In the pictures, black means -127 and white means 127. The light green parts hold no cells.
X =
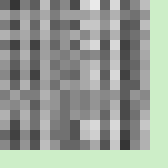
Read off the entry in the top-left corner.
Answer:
-25
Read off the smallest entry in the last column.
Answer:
8
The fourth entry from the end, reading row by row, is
70
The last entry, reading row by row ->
49
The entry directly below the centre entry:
20
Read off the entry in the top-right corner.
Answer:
61
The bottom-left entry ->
8
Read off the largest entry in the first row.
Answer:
106
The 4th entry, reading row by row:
-34
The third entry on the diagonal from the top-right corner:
-43
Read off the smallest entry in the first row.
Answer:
-74
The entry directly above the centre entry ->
-2
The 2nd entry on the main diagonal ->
8
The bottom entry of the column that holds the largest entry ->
40
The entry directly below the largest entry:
49
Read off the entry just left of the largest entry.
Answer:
79
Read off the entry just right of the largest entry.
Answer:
-25
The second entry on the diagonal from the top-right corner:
-14
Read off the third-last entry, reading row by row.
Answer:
-74

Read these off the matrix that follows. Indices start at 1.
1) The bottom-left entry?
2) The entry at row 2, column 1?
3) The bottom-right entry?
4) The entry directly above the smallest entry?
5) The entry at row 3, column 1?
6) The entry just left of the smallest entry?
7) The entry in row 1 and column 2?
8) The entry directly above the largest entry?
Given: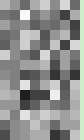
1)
-51
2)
-10
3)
67
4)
98
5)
32
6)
44
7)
22
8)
-21

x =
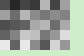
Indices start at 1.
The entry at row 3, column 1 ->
-49
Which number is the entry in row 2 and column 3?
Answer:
54
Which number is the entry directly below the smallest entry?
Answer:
-18
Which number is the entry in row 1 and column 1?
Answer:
-49
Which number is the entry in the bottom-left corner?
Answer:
104
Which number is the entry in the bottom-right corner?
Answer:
23
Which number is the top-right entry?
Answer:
32
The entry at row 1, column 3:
-59
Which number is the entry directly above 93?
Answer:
42

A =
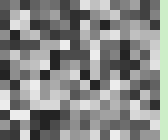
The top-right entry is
-18
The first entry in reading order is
-30
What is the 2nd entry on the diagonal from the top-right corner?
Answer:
-62
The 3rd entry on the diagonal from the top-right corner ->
43
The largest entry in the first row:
97
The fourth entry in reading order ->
-30
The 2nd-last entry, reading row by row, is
23
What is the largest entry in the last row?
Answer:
108
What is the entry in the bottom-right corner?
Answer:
23
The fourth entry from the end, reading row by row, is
53
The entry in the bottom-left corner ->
-62
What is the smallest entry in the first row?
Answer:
-71
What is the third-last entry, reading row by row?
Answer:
-30
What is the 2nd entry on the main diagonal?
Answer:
53
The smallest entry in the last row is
-92

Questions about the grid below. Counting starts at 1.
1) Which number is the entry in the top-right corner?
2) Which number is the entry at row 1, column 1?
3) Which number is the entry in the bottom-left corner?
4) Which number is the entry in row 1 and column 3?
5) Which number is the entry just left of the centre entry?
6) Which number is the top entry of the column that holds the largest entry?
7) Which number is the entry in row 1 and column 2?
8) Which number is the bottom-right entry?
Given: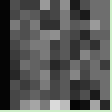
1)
-17
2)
-122
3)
-122
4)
-68
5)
-5
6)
-57
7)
-48
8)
-89
